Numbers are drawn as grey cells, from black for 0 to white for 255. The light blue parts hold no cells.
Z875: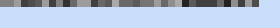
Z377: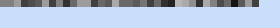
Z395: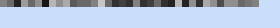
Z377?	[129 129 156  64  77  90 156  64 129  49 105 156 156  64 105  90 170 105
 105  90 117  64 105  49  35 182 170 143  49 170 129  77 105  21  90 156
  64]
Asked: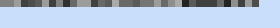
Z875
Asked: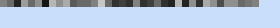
Z395

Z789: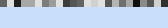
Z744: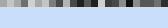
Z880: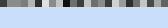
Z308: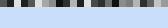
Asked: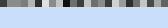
Z880
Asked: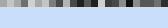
Z744
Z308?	[ 86  32 224  32  86 224 167 139  16  47 180  32 224  73  47 111  16 139
 124 180  47  99 196 155]
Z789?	[ 99 224  32 167 167 224 124 155 224  61  86  99 224 208 224  86 180 111
 167  16 139  86 208  47]
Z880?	[ 61 139 139 124 180  47 224 139 196  16 111  61 196 111 139  61 208 155
  47 111 196  73 167  99]

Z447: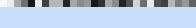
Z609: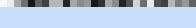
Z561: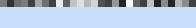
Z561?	[124  51 111 124  65 167 111  65 235  96 195 223 182 211  81  65 151  37
 248  96  65 195  37 139  37 182 139  65]
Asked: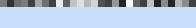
Z561
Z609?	[248 235 167 111  23  96  65 182 182  37 167 139 151  23  51 167 139  37
  81 211 111 235  81  65 182 124 151  96]

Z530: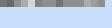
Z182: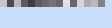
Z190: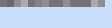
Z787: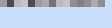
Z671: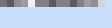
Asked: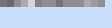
Z530
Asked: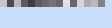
Z182
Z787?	[156  76 186 198  76 156 171 116 186 198 143 130 143 171 143]
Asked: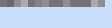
Z190

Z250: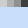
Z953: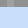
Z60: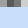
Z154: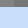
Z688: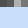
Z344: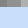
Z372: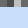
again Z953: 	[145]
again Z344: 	[145]
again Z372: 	[105]

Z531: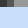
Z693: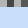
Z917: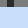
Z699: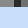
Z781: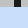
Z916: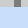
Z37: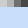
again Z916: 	[205]
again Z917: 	[124]
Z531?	[ 56  87 152 152]
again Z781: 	[192]
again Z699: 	[137]
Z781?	[192 192  27 192]

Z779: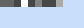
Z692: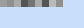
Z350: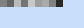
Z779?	[100 100  70 253  70 129  70  70 170]
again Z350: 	[129]
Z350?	[129 100 186 116 200 157 170 129  40]
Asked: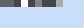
Z779

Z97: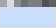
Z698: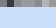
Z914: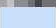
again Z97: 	[125]
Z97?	[166 219 140 112 125 125  82  96]
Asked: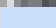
Z97

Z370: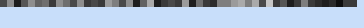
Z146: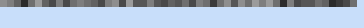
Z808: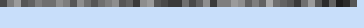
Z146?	[142 126  98  43 111 155  98  73 126  73 111 126 111  98  73 126 142  73
 155  86  86 126  86  73  98  86 111  73 126 111  58 111 142  86 142 111
 155 126 155 111  43 126  73  86  86 111  98  43  58  73 111]
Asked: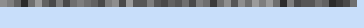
Z146
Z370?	[ 73 142  30  86 142  98 111  58 142 111  73 142  58  73  58 155 126  73
 142  30  98 170  30  58  73  58 155  30 111  58  43 126 126 155 170 126
 170  73 198  58  86  30  58 126  58  43  30  43  14  58  58]

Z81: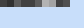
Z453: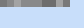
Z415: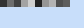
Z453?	[121 137 163 137 137 137 109 109 163 121]
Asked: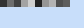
Z415
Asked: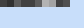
Z81
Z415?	[ 50 109  65 163 207  35 149 179  79  93]

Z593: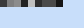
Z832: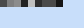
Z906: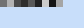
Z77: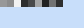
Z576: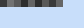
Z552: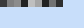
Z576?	[ 58 114  89  46 101  46  89  58 101]
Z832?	[ 74 127 140  33 191  46  74  74  21]
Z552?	[ 58 127 140  33 191 165  33 114  46]
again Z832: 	[74]

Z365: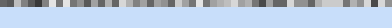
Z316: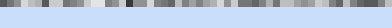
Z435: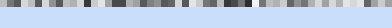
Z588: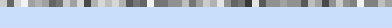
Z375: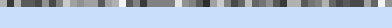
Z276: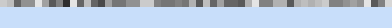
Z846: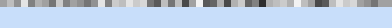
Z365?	[101  89 190 129  89  57 129 228 117 228 117 145  89 161 101 177 101 215
 177 129 161 101 161 145 101 203 161 117 228 117 161 177 190 215 161 177
 117  73 161 101 101 215 145 145 101 177 203 203 203 117 177 145 215  73
 215 145]
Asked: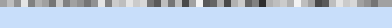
Z846
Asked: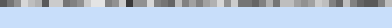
Z316

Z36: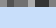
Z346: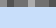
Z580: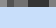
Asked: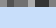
Z36
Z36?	[142  83 113 113 172  52  52 127]
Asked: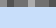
Z346
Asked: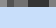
Z580

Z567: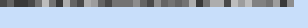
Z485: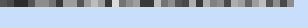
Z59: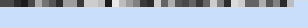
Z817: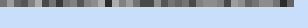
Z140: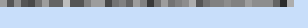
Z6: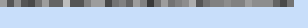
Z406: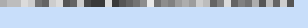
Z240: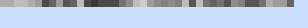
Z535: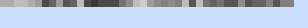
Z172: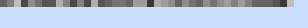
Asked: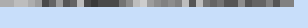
Z535
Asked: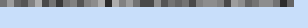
Z817

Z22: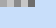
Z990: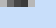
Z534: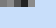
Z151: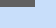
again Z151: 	[97]
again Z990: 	[183]
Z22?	[168 198 139 198 109]
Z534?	[123 139  84  34 139]
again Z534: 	[139]

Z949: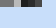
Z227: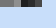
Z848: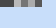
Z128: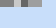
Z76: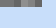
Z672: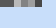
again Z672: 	[88]
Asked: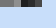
Z227

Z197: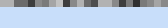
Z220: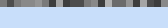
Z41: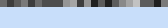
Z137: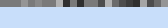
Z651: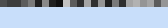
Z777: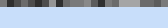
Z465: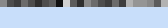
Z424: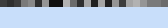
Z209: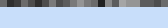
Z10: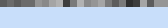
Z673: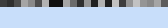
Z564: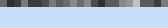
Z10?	[ 92 107  92 107 107 149 137 165 178  61 122 178 137 149 165 122  92 122
  47  61 165  92 149 149]
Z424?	[ 61  47  61 122 137  47 149  16  16 178 107  47 165  32 165  32 149  61
 165 178 149 122 122 107]
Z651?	[ 77  61  61  92 122  32 137  32  16 194  92  47 165  47 149  32 122  47
 165 178 149 165  92 149]
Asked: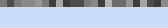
Z220
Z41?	[107  61  92 122  61 107  77  77  77 149 165  61 149  32  92  32  92 137
 165 194  92  92  32 122]
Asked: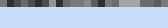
Z777

